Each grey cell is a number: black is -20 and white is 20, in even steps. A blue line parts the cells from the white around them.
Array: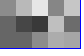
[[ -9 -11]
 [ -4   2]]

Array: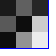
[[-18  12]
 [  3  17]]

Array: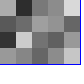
[[-3  5]
 [12 -2]]

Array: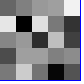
[[-20  15]
 [  4 -13]]

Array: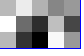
[[ -3 -13]
 [-12 -20]]

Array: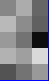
[[  2  -5]
 [ -2 -18]]

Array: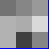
[[  7  14]
 [-10   1]]

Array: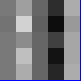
[[13 -5]
 [ 2 -4]]

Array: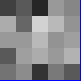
[[-4 13]
 [ 4  9]]
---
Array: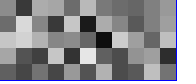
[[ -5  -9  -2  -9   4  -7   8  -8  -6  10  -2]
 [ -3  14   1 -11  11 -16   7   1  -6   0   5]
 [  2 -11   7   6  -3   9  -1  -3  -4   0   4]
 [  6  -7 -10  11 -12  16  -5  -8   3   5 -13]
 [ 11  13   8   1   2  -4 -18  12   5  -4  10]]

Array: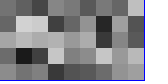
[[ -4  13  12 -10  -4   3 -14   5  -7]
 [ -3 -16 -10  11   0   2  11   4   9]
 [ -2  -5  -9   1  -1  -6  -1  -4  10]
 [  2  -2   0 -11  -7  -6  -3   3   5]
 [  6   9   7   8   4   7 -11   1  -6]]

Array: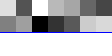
[[  0   5 -20 -12  -6  12  14]
 [ 15  -7  20   9   6  -4  -9]]

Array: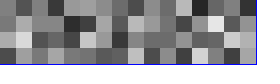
[[ -8   5  -1   6  -1  -2  -6  -5  10  -8   2 -10  13   0 -10   6]
 [ -1   7   1   1 -13 -10   6  -6   9   4  -2  -9   3  16  -6   3]
 [  0  -7   0 -11   4   5   2  -3  -8   2  -3   9 -14  -4   0 -12]
 [  7  14  -7  -4  -9  11   4 -11   1  -3  -3   3  -5  -4  12   8]]

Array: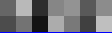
[[ -8  -2 -17   7  -1 -10  10]
 [ -4   9 -13   1   3  -6   2]]

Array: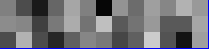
[[ -8   8  -8 -14  -5   1  -1  -9  -5  12  -7 -17   5]
 [  0  -8 -16  -4   6   0 -19   3  -3   5   1   8   4]
 [  2   1 -10  -1   7  -2  10  -6  -2   4  -6  -6   6]]

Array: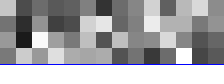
[[ -2 -13   3 -10  -8  13  16  -4   0  17   8   8  -1   3]
 [ -1  12   4  15   7   6   7  -7  -2 -11  -3  20  -9  -6]
 [  4 -16  19   5  -1  10  -7  10   1   2  14   1  -7  -4]
 [ 11  -8  -3  -6  -5   0 -12  -3   1  13  -5   9  14   2]]

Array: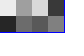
[[-14  -3  -6   0]
 [ 17   5  14 -11]]
